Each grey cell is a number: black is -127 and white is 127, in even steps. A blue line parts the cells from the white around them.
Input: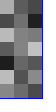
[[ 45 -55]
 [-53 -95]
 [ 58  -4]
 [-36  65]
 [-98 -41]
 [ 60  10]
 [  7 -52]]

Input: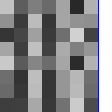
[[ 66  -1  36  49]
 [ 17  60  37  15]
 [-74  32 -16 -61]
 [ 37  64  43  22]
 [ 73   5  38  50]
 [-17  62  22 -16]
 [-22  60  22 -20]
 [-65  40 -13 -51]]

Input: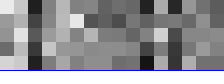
[[ 106  -96   55    5  -17  -93  -88  -14]
 [  26  -60   58  -44  -50  -30   -6   16]
 [  19  -38   50   53   -5    2  -53    7]
 [ -20  -70   23   10   13  -59  -71   26]
 [  84  -95   39   14  -17 -107  -74  -14]]

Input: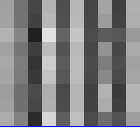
[[ 32 -58 -49 -58 -63]
 [ 34 -62 -47 -56 -60]
 [ 50 -95 -27 -52 -40]
 [ 34 -65 -43 -56 -56]
 [ 40 -76 -36 -53 -49]
 [ 37 -70 -40 -55 -54]
 [ 29 -53 -54 -62 -69]
 [ 32 -56 -52 -60 -65]
 [ 44 -84 -32 -52 -45]]

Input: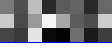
[[  -5   61  -36  -87]
 [  74   24   38  -50]
 [ -58  100 -124 -101]]

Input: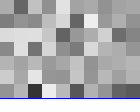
[[ 44  65  98  42  35]
 [ -1  10  86 110  47]
 [ 91  95 -28  45 -17]
 [  9 -12  15  88  45]
 [ 52  56  39  19  46]
 [ 76 101  20  21  32]
 [ 19 -75  57  50 -28]]
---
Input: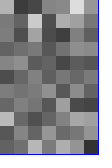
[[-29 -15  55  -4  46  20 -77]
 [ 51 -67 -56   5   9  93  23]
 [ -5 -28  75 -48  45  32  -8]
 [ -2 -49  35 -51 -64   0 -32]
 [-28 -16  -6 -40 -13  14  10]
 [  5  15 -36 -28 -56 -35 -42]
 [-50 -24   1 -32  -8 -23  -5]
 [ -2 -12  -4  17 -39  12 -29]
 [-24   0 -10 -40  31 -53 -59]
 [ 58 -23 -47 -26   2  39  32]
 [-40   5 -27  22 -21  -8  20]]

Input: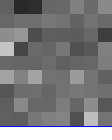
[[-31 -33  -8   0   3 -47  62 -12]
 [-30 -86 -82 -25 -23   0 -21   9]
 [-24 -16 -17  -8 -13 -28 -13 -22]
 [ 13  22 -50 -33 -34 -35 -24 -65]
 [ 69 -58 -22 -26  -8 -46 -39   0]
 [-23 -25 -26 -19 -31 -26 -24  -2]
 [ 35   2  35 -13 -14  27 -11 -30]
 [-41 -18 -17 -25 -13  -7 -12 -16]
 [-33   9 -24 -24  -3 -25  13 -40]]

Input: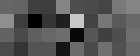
[[ -52  -75  -43  -43 -107  -20  -53  -15  -46  -24]
 [ -25  -27  -64  -65    5  -49  -53  -59   -6    4]
 [  15  -65 -127  -74  -96   72  -60   -8  -38  -23]
 [ -28  -53  -32  -24  -18 -119  -41  -63  -49  -17]]

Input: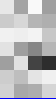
[[ 82  40  45  85]
 [103  36 121  31]
 [ 75  87  53  47]
 [113 110 115  71]
 [ 98  30   6  54]
 [ 31  97 -60 -82]
 [ 77  62 100 112]]

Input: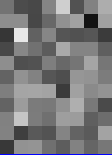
[[ -71   18   20  -15  -34    2  -26   -8]
 [ -12  -51  -55    5   79  -45    2   45]
 [  13   13  -56  -23   17   33 -108   33]
 [ -73  103  -30    6  -42  -46  -41  -68]
 [ -55    7  -14  -35   41    4    4  -32]
 [  14  -48  -45   -1  -23  -10   37   -9]
 [ -28   18    2  -41  -49   22   19   -3]
 [  -1   37   38   35  -68   33   10   19]
 [ -28   28   -4   -6   17   47   -6  -53]
 [   1   69   -3  -15   30   28  -32  -18]
 [   2  -64  -38  -44    4  -28  -37   35]]

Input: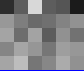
[[  37   61   -9    7   43   17]
 [ -82  -34   88  -34  -42 -100]
 [  24   -1  -21  -15    3   18]
 [  36  -18   35  -35   17  -13]
 [   5   37   22   -9   30   23]]

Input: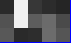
[[-39 -85 -82 -19 -42]
 [-85 113 -72 -83 -90]
 [-45 113 -34 -20 -53]]

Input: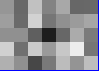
[[ 48  16 -56  -6  60  20  62]
 [ 22 -23  65   3  40 -24 -23]
 [ 30 -21  82  -9  16  27  38]
 [ 16  16 -32 -98 -24  43  -4]
 [ 80 -15  75  26  71 109  -9]]

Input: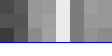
[[-68 -39  11  34 106  -3  18  11]
 [-53 -37  23  26 107  -3  29  23]
 [-45 -43  24  32 106  -3  23  24]]
